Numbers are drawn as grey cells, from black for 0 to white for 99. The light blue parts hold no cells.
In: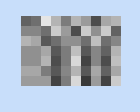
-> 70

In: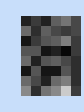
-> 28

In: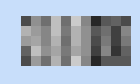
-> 29

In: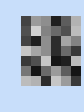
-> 69

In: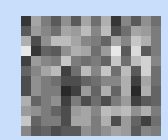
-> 43

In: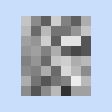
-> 67

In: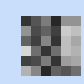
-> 57
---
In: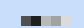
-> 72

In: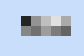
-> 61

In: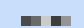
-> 79

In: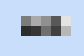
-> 43

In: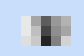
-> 14

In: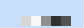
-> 56

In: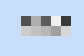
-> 71

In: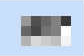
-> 79

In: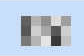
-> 89

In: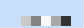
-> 96
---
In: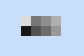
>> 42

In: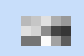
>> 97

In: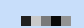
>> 47

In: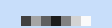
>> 37

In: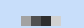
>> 18

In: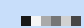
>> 66
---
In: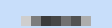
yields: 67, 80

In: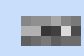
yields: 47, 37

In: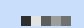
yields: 44, 18

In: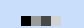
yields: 82, 0

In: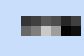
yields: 25, 40

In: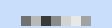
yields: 63, 44

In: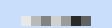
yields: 38, 90

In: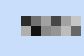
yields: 77, 68

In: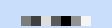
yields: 95, 48

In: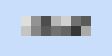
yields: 35, 76
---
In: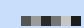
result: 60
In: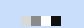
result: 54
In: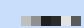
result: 56
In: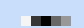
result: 21
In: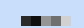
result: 6
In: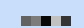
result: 48
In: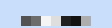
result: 42
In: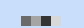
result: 64
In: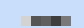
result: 33
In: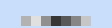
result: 87
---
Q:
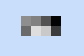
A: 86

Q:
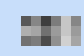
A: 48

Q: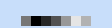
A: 0

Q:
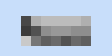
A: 46

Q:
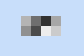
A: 29

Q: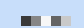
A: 52

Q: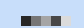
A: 46

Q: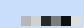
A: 81
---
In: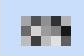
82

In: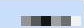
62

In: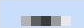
69

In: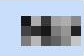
71

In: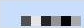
66

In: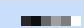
62
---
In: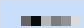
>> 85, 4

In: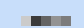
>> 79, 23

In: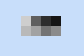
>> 80, 8

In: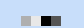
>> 90, 1

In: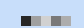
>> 81, 15

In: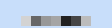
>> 82, 13

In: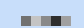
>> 76, 18

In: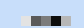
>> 88, 5

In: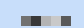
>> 78, 22

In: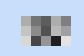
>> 88, 12
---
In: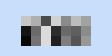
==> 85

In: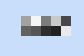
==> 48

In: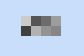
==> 42

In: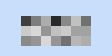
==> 58

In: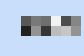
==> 43

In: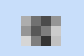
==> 49

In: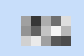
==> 76

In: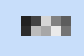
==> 83
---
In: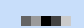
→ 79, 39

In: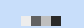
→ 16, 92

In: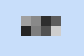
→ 36, 14

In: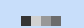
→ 42, 20

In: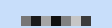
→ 23, 46

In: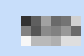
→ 81, 96

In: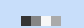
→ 66, 20

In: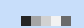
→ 41, 14
